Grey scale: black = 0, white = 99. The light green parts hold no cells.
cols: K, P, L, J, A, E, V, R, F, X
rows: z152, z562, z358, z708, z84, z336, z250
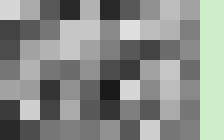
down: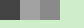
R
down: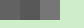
A
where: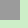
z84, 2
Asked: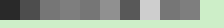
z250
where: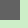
z84, 5
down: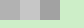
A
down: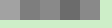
X

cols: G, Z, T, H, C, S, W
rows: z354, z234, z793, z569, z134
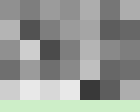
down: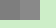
H
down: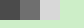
T
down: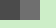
T
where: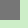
z354, 6
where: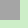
z234, 5

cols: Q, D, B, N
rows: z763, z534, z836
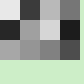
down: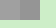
D
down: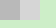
B
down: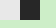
Q
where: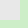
z763, 1
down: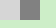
B
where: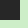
z534, 1
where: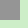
z836, 2

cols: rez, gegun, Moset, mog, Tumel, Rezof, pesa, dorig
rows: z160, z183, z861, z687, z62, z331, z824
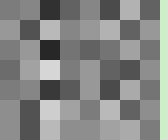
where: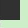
z160, 3
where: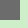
z687, 1
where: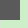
z62, 4

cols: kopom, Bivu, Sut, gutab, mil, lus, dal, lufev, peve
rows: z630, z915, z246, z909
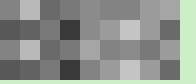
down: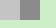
dal
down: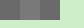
Sut
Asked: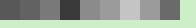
z915
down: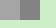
mil
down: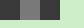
gutab

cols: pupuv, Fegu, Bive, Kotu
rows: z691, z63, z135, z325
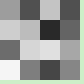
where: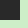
z63, 3
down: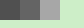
Kotu
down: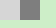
Fegu
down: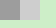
pupuv
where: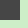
z325, 3

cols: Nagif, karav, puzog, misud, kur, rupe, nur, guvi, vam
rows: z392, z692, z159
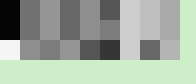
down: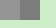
puzog
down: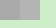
vam

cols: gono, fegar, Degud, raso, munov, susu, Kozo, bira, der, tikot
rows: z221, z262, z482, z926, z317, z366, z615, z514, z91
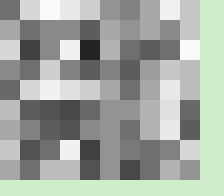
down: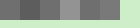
Kozo
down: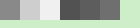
Degud
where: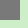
z514, 7
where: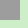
z926, 8

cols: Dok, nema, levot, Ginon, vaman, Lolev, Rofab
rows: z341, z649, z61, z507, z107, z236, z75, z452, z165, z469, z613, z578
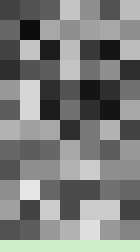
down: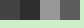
Dok
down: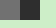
Ginon
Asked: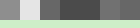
z469
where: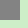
z578, 7
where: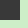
z61, 5

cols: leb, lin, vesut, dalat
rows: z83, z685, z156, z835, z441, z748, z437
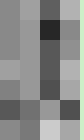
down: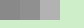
dalat
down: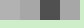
dalat
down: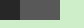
vesut
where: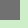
z748, 2
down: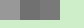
lin

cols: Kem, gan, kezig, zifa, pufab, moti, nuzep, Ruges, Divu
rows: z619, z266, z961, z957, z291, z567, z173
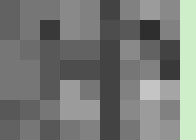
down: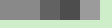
zifa
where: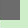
z961, 2
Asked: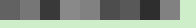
z266
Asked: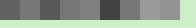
z173
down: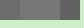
gan
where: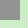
z173, 9

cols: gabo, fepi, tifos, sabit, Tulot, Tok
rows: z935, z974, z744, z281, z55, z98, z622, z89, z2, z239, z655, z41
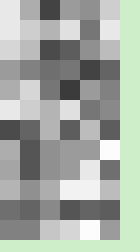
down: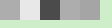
gabo
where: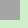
z2, 1
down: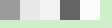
Tulot
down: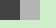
tifos

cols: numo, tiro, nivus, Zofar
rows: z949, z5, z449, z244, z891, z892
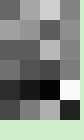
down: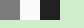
Zofar
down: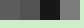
tiro
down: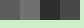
numo
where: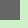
z949, 1
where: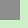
z5, 4
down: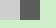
nivus

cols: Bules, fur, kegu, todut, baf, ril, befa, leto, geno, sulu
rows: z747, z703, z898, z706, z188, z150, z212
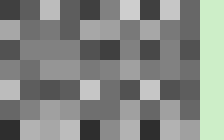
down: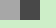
leto
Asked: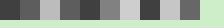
z747
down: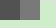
baf
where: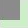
z212, 6
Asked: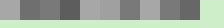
z703

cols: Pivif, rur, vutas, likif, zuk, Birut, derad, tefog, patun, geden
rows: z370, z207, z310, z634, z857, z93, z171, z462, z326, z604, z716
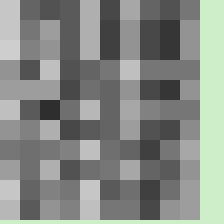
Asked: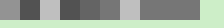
z634
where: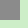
z171, 10
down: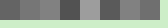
rur
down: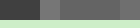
Birut
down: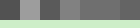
rur

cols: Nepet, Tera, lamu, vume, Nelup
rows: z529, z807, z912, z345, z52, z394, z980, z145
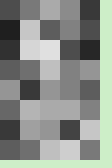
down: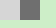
Tera
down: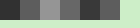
Nepet
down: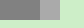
vume
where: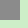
z529, 4

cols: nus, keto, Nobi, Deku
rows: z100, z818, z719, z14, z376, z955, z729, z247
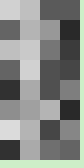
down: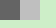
nus
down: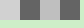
nus
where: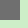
z247, 3

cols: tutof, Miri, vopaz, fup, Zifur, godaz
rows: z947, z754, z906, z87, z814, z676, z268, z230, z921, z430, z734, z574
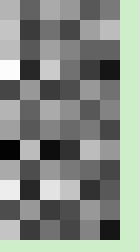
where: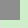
z676, 4
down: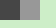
godaz

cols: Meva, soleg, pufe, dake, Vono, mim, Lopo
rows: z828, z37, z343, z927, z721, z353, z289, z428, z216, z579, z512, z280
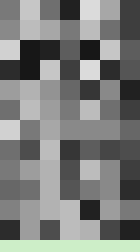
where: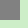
z512, 1
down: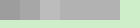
pufe
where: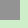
z721, 3
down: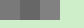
Meva

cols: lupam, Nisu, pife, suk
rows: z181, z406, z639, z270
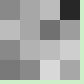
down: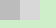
pife
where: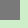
z270, 1
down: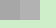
Nisu
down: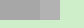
Nisu
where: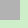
z639, 2
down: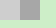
suk

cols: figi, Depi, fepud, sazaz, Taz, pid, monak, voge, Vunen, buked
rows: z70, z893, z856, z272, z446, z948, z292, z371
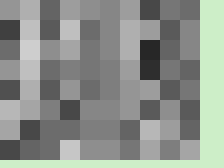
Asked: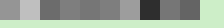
z272
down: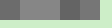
buked
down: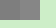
pid

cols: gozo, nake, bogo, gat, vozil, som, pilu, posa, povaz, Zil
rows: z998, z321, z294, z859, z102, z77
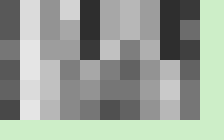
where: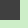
z294, 10
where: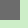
z321, 10
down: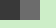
Zil
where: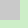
z102, 9
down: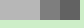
pilu

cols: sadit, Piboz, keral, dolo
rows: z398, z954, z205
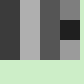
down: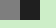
dolo
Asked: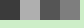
z398

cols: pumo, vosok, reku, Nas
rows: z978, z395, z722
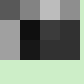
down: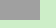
pumo
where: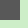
z978, 1
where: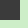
z395, 3
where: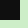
z395, 2
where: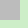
z978, 3
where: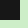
z722, 2
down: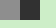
Nas

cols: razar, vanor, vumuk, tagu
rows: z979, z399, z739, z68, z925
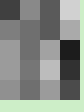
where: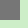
z68, 2
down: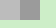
vumuk
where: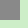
z979, 2
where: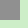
z925, 1
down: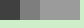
razar

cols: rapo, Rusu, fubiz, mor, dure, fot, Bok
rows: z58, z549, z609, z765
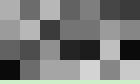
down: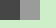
fot
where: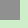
z609, 3

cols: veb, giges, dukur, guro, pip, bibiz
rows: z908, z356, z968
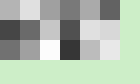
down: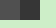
guro
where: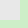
z968, 6
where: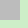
z968, 5

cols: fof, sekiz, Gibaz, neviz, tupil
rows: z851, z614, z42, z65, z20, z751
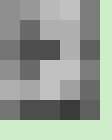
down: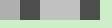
Gibaz
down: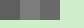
tupil
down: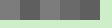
tupil
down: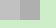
neviz
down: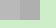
Gibaz
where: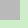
z851, 3
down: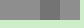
fof

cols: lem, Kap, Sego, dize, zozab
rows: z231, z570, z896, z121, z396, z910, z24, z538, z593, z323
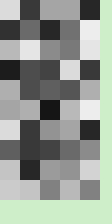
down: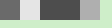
Kap
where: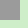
z593, 3
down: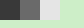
Kap
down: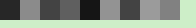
Sego
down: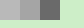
dize

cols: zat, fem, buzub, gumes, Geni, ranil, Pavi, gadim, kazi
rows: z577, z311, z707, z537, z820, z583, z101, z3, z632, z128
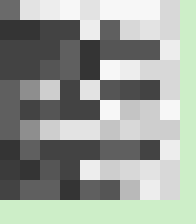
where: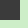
z632, 1
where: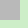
z128, 7
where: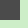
z820, 7

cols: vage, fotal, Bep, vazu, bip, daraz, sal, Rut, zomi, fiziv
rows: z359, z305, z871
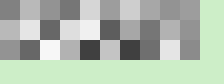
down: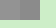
fiziv
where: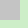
z871, 6
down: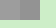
fiziv
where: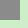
z871, 10
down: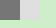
vazu

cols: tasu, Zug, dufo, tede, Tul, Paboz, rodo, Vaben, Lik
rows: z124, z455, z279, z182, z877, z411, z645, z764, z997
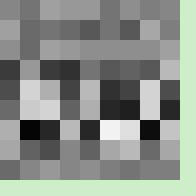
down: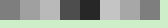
Lik
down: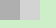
dufo

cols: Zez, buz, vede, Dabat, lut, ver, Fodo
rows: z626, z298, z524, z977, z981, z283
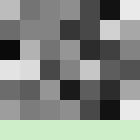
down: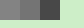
vede
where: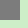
z283, 2
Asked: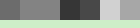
z298
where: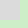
z977, 2

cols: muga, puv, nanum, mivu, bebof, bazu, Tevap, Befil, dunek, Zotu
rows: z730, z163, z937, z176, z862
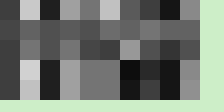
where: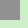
z862, 10
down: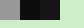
Tevap
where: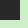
z176, 8
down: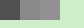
Zotu
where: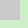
z730, 2
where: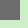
z163, 6
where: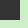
z937, 9

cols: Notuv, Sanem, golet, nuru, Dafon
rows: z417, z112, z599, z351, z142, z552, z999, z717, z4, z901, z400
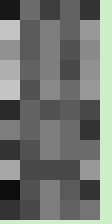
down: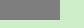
golet
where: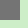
z400, 5
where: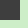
z417, 3

